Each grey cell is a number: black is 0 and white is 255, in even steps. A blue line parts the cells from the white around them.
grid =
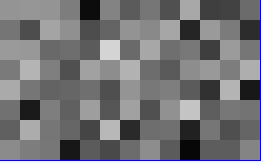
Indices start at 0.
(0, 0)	148
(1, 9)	37
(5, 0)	113
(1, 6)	147
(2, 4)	91
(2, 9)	120
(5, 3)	96
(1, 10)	154
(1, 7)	137
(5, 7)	80
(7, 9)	7
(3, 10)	153
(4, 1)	118
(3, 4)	161
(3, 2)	127
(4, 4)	111
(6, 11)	79
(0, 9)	168
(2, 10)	62
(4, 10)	49
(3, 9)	141
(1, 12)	44
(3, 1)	180
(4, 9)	91
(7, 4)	91
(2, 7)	167
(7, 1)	125
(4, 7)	120
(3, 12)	174
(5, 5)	86
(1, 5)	100
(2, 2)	105
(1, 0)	117

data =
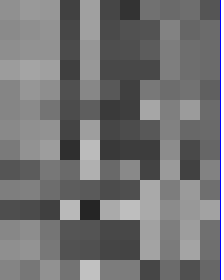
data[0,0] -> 144
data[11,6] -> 72
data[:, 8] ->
[106, 130, 125, 126, 109, 127, 129, 140, 154, 125, 139, 126, 123, 107]
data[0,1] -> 153
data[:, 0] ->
[144, 138, 142, 156, 133, 133, 137, 122, 85, 126, 78, 135, 143, 132]
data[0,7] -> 113
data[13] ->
[132, 119, 145, 115, 193, 124, 124, 70, 107, 80, 103]
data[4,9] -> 114
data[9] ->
[126, 128, 109, 93, 90, 76, 79, 169, 125, 154, 111]
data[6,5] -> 70
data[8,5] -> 105
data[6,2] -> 146
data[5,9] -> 155
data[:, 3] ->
[65, 71, 75, 63, 80, 76, 68, 47, 106, 93, 185, 85, 82, 115]
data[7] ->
[122, 146, 157, 47, 187, 57, 61, 61, 140, 73, 102]
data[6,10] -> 106
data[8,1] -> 92
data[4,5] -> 88
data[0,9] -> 110
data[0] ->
[144, 153, 151, 65, 160, 70, 51, 113, 106, 110, 85]
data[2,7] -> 92
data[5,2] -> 116
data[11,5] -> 72
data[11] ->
[135, 141, 117, 85, 84, 72, 72, 161, 126, 157, 112]
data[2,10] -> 107
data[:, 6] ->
[51, 81, 79, 72, 64, 62, 76, 61, 137, 79, 190, 72, 68, 124]
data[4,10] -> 96

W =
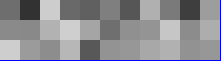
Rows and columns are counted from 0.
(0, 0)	110
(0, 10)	157
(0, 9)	62
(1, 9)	140
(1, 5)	111
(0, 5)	127
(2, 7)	168
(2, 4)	88
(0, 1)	50

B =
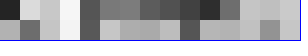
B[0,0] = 36
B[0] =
[36, 219, 200, 246, 85, 121, 124, 92, 81, 65, 46, 110, 197, 191, 202]
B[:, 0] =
[36, 178]
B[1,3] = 243
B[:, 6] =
[124, 173]
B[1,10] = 182
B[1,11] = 179

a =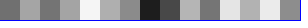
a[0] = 112
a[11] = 229
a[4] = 245
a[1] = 165
